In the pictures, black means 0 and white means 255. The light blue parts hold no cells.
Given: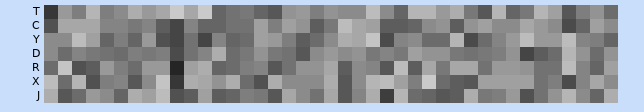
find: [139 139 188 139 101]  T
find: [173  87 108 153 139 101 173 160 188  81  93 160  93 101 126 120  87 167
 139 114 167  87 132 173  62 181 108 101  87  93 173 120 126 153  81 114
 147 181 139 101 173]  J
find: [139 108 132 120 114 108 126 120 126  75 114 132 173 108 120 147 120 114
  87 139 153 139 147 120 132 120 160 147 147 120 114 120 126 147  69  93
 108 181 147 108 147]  D
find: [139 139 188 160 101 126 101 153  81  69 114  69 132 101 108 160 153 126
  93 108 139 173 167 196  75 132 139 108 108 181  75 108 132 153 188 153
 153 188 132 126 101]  Y

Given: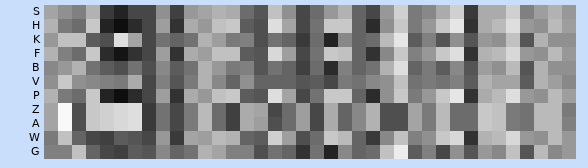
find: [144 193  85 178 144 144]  K
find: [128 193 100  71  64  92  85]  G
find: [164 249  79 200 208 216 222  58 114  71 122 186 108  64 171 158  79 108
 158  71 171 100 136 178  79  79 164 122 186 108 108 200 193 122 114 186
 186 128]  A
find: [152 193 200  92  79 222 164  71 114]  H
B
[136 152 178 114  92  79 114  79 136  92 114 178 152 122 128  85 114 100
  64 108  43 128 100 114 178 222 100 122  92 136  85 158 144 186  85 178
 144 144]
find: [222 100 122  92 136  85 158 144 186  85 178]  B

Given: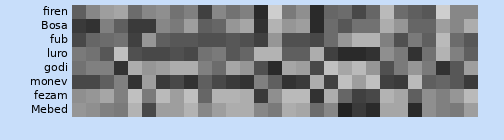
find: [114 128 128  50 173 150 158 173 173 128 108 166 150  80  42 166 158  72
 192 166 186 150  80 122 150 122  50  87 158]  godi
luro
[122 114  87 192  80  72  72  80  72 114 122  87 102 179 179  95  95 173
  64  42  42  50 143 122  50 114 179 128  95]
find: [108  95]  firen
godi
[114 128 128  50 173 150 158 173 173 128 108 166 150  80  42 166 158  72
 192 166 186 150  80 122 150 122  50  87 158]
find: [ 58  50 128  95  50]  monev
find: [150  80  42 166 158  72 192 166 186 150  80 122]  godi

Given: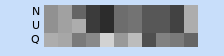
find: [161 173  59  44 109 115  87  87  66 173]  U
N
[145 161 101  59  44 109 115  87  87  66 173]
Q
[173 167 122 137 210 153 188  79 129 122 101]
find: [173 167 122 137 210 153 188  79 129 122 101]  Q

